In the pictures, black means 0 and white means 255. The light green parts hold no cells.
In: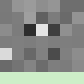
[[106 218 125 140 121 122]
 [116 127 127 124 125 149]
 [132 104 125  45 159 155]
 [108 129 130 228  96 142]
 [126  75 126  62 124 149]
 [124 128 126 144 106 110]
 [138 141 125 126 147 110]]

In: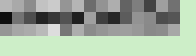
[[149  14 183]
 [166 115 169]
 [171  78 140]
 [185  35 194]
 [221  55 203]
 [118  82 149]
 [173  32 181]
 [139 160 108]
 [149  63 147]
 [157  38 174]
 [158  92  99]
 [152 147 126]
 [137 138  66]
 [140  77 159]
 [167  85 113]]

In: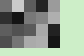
[[ 78  94  47 114]
 [117  81  20 202]
 [170  90 120  92]
 [174 168 132  35]
 [ 21  34 175 155]]

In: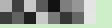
[[ 61 180]
 [ 98  63]
 [ 32 200]
 [200  89]
 [120  18]
 [ 54 126]
 [103 150]
 [229 228]]

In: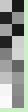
[[250 245 192 161 126  33 164  34 200]
 [132 139 152 100 212 207  24 147  26]]

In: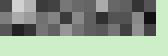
[[ 86 126  73]
 [ 34 171 209]
 [ 53 154 179]
 [117 113  59]
 [ 98 132  66]
 [151  59 119]
 [115 137 105]
 [ 95  96 101]
 [ 89  48 171]
 [117  83 103]
 [ 64  83  96]
 [145 137  52]
 [ 68  18  84]]
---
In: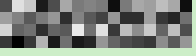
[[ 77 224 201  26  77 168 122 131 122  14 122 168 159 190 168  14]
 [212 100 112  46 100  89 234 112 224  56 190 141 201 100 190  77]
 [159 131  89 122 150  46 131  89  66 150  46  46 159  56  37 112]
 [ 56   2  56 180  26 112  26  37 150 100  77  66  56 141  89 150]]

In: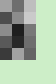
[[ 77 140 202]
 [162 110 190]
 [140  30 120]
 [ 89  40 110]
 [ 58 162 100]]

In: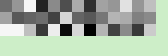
[[109 150 246  35 138  78 171  47 162 150 225 150 191]
 [246 246 191  57 237  11 214   1 180  66 138  57 203]
 [162  88 100 109  66 214 100  88 118 180 171 128 138]]

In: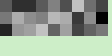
[[ 35 150 160 193  99 160  68  99 120]
 [120 172 141 129 184 172  57 141   2]
 [ 90  47  47  90 129  79 193 111  68]]

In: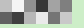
[[ 97  64 183 234 117 201]
 [192 245 145  55 163 127]]

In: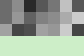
[[108 151  98 129 140 171 203]
 [161  69  78 161 151 203  69]
 [108 140  41  87 118 193  87]]

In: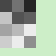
[[163 185 236]
 [205 236 142]
 [196  83  95]
 [ 71 114  37]]
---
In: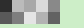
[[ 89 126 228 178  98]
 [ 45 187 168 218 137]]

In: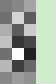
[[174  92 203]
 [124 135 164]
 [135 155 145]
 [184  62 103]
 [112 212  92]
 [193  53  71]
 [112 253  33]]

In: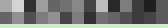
[[101 145  80 125 145  69 125  49 113 101  80  60  69  90]
 [168 212  49 157 101 113 136  69 189  40 125  60  31  90]]

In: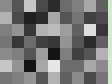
[[139  85 199  74  43 108 127 168  97]
 [118 127 148  85 178  97 139  74 118]
 [118  55 108  65  55 148  85  43  97]
 [139 127  85 157  20 127  65  85 178]
 [127 148  55 178 188 157  97 221  55]
 [178  74  32  43 168  85 118  65  74]
 [199 148  20 168 231 108 108 168 139]]

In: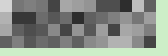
[[212 118 127 118  68 167 158 148  78  78  45 190  96]
 [ 96 127  87 108  96 127  96 137 148 178 178 137  68]
 [167  96  78  87 137  68 148  87 158  68 167 158 127]
 [178  56  56 108  87 108  45  96 108 127 148 118 158]]

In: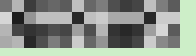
[[214  29 148 191 191 191  40 191 203 169 169 169  40 203 203]
 [115 181  60  91 103  91 191 103 125  79  60  69 191 125  91]
 [181  69  51  60  79  69 158  79 181  51  40  51 158 214  91]
 [169 181  40  79 125  91 203 103 148  60  51  69 203 137 115]]
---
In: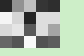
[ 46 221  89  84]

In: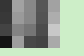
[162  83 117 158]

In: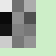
[172 143  20]

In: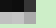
[ 53 196]

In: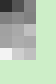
[132 138 161]

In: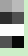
[186  45]

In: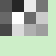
[117 106 218]

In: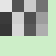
[114  80 215]
